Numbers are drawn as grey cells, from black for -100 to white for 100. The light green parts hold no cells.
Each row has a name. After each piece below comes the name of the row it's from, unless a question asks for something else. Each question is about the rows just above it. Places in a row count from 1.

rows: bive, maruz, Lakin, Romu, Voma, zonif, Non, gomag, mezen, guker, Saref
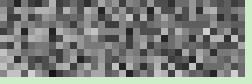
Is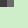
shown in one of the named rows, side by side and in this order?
yes
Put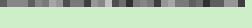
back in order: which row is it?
gomag

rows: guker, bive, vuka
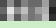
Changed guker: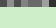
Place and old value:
8, [-50]
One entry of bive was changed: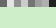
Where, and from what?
4, [49]

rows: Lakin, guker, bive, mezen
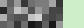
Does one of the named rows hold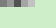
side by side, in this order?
no
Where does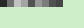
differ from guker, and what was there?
8, [-46]
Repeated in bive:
[-36]

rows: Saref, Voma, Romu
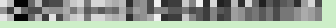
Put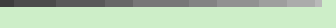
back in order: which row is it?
Voma
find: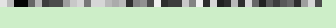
Saref
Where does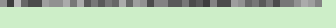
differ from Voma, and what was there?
32, [-30]
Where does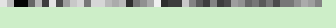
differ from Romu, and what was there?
20, [3]

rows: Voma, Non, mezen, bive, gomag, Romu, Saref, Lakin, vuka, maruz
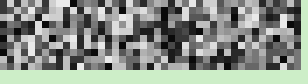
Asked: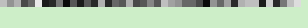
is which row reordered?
Lakin
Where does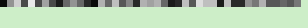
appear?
Lakin

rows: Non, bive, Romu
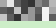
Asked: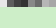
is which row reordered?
Non
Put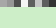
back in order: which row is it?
Romu
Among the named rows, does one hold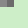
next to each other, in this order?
yes
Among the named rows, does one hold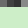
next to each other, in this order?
no
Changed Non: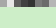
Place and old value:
6, [7]
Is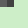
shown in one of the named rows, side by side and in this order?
yes

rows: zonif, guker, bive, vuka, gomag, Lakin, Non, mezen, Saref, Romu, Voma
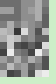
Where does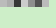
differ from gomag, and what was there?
4, [72]
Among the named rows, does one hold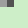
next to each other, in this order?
yes
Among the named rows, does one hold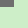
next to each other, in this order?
yes
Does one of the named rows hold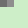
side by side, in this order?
yes

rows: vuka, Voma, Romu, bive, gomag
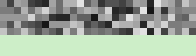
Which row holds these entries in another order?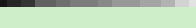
Voma
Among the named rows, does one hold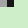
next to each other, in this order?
no
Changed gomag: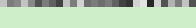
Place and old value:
24, [-48]

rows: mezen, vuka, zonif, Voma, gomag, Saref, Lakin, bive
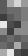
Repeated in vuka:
[-16]
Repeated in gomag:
[8]

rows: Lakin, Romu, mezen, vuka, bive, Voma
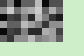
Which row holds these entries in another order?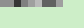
vuka
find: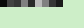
mezen
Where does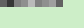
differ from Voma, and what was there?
3, [12]

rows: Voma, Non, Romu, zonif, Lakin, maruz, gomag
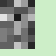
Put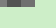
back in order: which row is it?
Non
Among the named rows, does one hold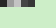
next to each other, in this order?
no
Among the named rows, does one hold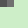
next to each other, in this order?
yes
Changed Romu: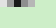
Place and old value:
2, [33]
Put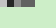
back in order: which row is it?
gomag
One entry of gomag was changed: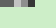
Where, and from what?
5, [-70]
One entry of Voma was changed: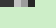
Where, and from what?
2, [-46]

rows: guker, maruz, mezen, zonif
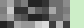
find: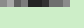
guker
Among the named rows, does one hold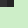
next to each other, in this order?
no

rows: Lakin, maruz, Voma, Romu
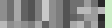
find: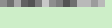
maruz
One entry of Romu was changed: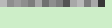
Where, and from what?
7, [-23]

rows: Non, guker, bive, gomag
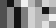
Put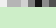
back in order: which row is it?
bive
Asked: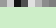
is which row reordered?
gomag
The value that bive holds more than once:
[42]
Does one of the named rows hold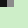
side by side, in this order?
yes

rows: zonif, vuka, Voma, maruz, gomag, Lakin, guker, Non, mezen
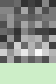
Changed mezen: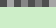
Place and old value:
5, [-27]
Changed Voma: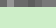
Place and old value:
1, [-5]
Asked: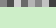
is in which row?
guker
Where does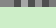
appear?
vuka
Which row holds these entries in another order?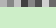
guker
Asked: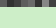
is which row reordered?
gomag

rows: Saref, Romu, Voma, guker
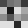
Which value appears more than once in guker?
[76]
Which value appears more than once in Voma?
[10]
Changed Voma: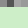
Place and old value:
4, [10]
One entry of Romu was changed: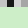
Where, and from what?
3, [76]
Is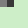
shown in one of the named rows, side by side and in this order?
yes
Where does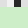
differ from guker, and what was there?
2, [76]

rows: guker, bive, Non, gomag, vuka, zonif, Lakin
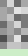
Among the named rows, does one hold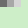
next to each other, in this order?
yes
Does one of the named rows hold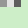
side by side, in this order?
yes
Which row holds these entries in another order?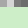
gomag
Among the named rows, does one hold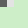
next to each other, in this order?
no
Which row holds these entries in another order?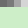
gomag

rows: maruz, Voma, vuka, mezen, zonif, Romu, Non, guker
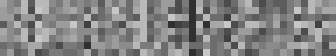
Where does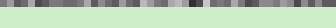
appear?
guker
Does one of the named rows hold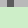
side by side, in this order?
yes
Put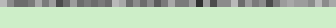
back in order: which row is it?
zonif
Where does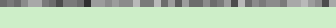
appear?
Non
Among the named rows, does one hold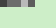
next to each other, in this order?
no

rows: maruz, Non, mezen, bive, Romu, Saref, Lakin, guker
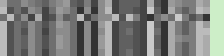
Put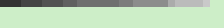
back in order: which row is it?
Romu
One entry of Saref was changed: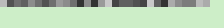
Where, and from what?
16, [47]

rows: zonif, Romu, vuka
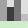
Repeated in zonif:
[75]
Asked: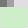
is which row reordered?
zonif
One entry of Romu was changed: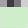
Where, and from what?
4, [75]
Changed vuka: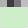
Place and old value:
1, [27]
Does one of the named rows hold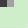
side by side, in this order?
no
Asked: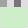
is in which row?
zonif

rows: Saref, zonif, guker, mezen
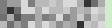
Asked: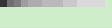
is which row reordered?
zonif
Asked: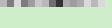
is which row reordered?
Saref
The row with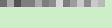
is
guker

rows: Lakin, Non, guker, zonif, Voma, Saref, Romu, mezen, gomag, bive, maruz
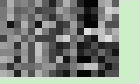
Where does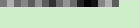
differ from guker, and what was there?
11, [-5]
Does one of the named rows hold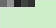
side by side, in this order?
yes
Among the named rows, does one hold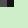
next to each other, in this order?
yes
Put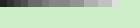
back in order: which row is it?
Voma
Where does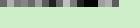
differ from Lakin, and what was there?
10, [38]
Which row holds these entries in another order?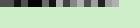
gomag

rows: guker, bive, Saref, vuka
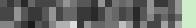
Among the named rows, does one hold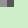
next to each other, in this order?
yes
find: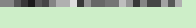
vuka
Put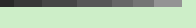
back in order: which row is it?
bive

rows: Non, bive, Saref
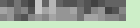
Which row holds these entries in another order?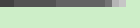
Non
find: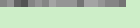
Saref
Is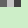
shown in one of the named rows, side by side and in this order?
no

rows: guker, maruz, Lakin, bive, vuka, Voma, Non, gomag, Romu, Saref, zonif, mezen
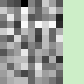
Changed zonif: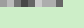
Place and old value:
7, [24]
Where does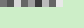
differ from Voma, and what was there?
4, [-8]
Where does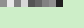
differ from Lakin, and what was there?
1, [2]
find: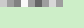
maruz
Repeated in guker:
[-33]
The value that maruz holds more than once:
[24]
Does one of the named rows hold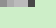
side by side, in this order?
no

